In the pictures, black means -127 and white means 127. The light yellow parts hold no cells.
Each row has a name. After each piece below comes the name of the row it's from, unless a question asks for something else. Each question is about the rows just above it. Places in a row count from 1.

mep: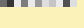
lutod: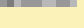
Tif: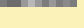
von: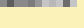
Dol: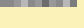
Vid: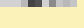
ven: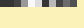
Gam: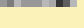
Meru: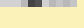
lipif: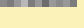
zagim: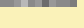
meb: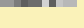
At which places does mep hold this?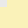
3 5 9
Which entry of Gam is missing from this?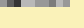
40

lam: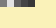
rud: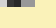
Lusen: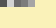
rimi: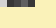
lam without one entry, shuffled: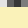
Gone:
-58
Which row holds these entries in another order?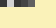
rimi
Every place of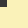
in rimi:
2 5

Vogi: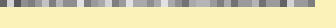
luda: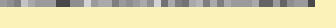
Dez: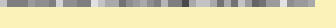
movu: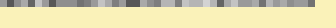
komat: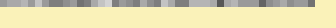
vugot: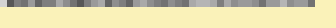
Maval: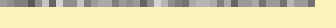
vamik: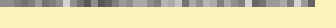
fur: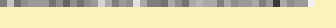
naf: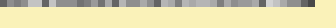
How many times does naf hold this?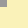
3
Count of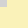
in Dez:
1

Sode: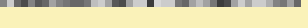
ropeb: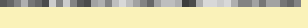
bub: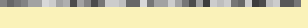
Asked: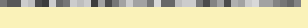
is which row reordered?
bub
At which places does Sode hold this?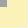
8 16 19 28 30 34 36 42
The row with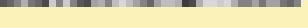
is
ropeb
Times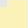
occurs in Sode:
0
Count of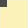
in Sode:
3
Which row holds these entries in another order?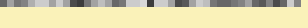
Sode
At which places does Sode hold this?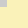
2 15 20 21 24 25 35 37 38

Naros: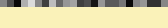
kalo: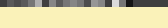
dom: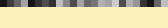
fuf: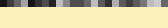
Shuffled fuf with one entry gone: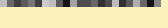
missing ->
-92
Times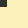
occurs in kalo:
0
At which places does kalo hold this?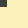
1 7 16 20 21 22 23 24
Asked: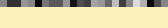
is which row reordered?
Naros

